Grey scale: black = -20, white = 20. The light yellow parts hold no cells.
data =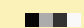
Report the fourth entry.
19
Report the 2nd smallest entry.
-12
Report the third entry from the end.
7

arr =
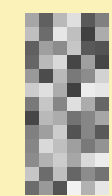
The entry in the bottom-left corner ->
-3
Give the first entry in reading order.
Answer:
6
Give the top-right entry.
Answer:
0
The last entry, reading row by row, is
16
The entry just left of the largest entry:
-7
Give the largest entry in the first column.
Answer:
12
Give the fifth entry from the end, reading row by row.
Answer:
4
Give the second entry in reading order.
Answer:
-5
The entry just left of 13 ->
2
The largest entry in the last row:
18
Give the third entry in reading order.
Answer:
9
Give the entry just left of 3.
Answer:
-1
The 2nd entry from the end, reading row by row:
8
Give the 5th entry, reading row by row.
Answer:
-6
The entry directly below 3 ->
17

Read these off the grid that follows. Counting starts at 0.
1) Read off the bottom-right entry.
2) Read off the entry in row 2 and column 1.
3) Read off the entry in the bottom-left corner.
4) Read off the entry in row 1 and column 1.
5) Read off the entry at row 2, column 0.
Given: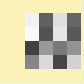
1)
13
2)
4
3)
1
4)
-7
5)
-10

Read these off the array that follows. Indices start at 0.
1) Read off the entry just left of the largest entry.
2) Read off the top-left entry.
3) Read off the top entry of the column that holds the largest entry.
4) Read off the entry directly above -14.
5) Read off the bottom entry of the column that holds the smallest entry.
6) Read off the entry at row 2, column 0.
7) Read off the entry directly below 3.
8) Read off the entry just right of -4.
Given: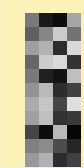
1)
-9
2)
-1
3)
6
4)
-19
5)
-10
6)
5
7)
7
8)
12

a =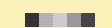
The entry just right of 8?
12
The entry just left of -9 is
4

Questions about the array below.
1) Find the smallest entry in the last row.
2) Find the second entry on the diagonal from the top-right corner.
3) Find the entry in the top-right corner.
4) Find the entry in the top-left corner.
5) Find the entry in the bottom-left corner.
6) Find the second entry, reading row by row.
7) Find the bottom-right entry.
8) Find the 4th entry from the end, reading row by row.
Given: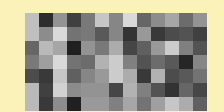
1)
-15
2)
-7
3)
3
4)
10
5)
9
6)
-13
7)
-5
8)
5

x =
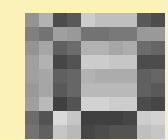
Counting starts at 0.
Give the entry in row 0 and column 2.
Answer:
-8
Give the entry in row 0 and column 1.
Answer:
8
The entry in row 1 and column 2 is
5
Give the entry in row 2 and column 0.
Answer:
3
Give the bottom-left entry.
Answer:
-2
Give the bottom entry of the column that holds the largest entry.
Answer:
11
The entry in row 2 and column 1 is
6
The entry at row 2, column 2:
-5
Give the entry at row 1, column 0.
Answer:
0
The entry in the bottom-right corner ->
11
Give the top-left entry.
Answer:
3
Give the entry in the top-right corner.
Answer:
-8
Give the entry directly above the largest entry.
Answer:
-10

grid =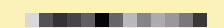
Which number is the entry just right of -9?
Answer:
-5
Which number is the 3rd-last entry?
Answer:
4
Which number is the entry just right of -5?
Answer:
-19
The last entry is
-11

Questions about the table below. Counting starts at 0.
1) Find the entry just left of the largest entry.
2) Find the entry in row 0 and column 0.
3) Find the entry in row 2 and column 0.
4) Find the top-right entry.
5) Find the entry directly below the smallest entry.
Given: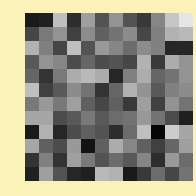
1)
11
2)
-16
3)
8
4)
16
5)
-10
